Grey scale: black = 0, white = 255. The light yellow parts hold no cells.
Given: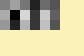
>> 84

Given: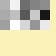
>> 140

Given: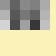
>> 170

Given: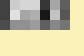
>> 95

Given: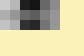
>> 139

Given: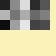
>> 85

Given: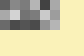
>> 169

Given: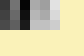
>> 226

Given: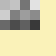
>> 226
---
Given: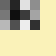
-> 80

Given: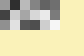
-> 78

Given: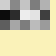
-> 125

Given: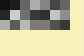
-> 122

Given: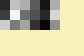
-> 49

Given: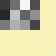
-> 176

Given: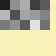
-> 90

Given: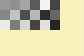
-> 68
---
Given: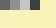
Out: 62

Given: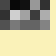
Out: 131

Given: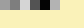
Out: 179

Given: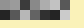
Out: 203

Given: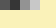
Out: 200

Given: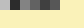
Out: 87

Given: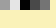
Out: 116

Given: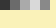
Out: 137
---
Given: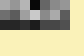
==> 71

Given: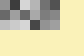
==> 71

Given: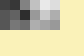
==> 174

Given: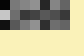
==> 47

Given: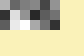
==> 169

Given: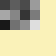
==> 113

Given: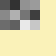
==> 96
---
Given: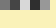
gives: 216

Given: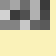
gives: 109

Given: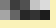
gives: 80

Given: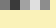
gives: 162

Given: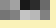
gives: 24

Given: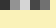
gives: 213
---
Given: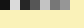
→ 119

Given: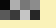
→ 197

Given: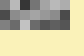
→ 95

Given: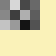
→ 20

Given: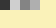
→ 132

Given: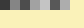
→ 88

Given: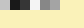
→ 135

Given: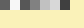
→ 216

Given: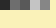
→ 196

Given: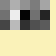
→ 80
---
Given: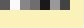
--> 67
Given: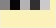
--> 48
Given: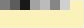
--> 92
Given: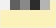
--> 96
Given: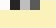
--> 90
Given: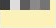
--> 93
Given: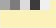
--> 124
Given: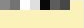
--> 71
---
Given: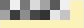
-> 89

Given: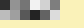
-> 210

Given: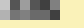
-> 64

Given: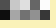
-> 102

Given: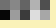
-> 178

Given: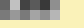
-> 57

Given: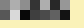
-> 40

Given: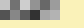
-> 104
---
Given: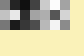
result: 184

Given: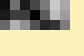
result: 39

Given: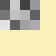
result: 97

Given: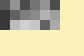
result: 198

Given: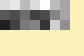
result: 53

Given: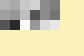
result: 151

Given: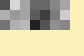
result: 83
